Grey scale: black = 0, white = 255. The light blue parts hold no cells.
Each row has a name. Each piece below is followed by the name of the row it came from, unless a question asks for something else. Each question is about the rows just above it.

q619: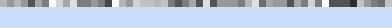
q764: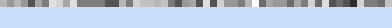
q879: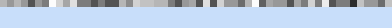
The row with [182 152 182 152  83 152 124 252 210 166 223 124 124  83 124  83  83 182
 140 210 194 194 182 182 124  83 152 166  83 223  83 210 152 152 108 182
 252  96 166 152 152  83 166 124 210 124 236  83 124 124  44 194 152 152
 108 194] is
q879
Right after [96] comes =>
[166]
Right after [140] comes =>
[210]
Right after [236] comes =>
[83]
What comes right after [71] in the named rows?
[252]

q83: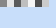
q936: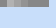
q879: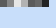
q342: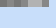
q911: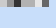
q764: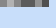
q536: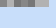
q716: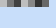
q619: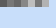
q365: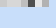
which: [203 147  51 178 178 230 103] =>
q911
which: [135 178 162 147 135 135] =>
q936
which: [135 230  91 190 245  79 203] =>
q83
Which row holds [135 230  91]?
q83
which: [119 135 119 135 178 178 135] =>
q342
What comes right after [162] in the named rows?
[147]

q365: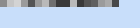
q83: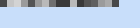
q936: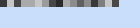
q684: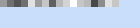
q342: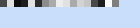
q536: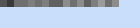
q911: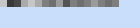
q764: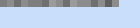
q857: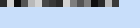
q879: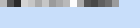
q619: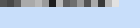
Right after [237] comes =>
[225]
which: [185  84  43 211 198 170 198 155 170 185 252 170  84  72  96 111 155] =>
q879
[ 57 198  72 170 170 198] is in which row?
q936
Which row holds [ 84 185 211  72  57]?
q857

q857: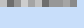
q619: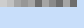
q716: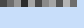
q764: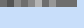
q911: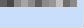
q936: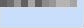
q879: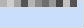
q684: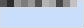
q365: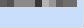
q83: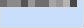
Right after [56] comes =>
[180]
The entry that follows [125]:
[151]
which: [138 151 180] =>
q936
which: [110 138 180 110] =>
q764
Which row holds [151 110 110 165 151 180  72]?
q83

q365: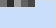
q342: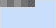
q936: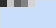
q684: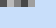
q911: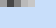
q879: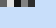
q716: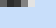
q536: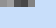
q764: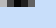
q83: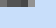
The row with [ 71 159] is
q684
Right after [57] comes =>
[130]
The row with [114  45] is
q365
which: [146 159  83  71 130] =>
q536
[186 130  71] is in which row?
q684

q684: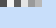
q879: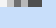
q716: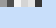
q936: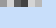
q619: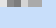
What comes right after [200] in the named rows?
[111]
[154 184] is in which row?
q684
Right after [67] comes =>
[212]
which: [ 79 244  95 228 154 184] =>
q684
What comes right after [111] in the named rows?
[184]

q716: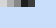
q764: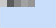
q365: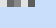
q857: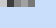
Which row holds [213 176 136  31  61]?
q716
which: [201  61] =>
q857
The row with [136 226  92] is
q365
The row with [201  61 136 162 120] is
q857
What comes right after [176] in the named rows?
[136]
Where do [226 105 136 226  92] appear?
q365
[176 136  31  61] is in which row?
q716

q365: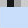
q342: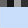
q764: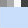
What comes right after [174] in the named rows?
[248]
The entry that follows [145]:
[174]

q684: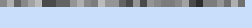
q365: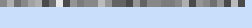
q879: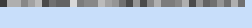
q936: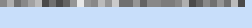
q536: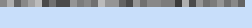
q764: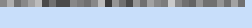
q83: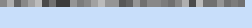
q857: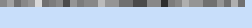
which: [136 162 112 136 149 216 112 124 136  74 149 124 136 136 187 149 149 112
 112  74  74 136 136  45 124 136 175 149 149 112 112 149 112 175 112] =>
q857
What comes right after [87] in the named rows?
[99]
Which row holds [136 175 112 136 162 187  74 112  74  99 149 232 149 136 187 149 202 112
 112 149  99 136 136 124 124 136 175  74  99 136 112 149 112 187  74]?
q936

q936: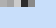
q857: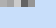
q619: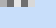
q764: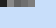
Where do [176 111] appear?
q619
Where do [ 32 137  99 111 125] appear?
q764
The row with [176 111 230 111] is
q619
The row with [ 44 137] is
q936

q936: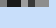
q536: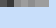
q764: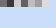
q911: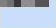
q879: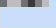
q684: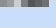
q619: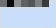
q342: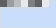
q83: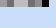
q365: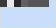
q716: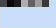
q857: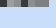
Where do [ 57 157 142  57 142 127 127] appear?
q857
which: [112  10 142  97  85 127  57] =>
q619
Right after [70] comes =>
[10]
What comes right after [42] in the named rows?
[97]
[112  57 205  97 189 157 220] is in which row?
q764
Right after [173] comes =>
[97]

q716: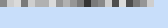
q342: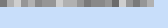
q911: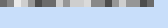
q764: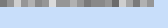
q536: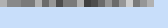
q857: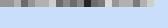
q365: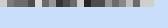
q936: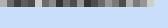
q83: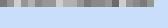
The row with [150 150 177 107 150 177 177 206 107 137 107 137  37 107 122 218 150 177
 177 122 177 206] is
q857
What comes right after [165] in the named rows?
[122]
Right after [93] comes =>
[77]
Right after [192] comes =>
[107]

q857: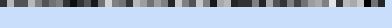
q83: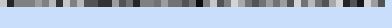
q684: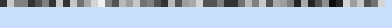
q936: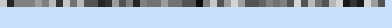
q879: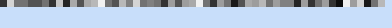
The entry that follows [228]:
[51]
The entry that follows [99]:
[128]
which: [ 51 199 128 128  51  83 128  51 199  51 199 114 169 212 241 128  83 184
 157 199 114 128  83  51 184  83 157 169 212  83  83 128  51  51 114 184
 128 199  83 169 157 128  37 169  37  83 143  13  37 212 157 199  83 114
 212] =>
q684
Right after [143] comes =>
[13]
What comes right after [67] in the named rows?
[114]

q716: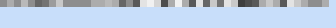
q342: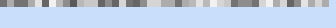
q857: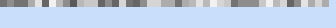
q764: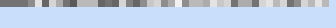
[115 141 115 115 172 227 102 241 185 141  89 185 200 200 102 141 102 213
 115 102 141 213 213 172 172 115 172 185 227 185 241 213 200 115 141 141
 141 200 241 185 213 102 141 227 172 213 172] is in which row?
q857
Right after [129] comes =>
[102]
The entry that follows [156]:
[200]

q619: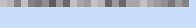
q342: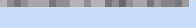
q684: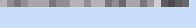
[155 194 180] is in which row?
q619
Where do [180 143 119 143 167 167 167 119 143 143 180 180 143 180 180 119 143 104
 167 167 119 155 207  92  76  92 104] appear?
q684
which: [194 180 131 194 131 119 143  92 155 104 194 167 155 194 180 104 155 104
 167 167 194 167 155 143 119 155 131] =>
q619

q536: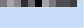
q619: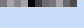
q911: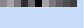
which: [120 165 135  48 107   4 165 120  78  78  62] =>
q536
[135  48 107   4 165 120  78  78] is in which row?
q536
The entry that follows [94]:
[78]
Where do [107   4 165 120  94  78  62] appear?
q911

